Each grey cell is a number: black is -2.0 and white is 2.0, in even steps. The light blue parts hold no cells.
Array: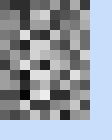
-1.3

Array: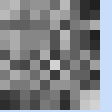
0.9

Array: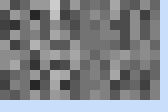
-0.8

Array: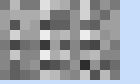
0.9

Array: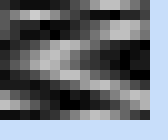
-1.6

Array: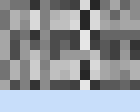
-0.2
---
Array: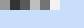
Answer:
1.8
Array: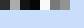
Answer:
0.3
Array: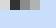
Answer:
0.8
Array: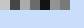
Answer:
-0.1
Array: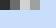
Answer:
0.5
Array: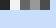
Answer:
-0.8
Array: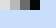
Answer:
-1.9
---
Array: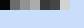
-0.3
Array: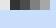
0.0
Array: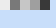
0.5
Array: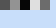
-0.3
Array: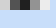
0.3
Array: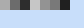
-0.1
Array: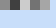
0.2
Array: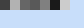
-0.4
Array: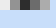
0.3
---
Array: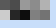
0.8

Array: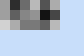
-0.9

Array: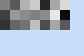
-1.8

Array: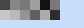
-0.1

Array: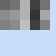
0.6

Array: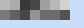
1.3
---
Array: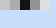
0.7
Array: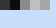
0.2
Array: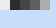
-0.5
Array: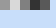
0.0
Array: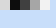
0.6
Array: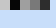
-0.1
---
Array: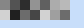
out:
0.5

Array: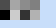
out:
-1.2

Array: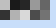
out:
-0.8

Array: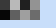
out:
0.5

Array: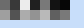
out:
-0.5

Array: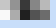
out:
-0.7

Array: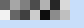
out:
0.2
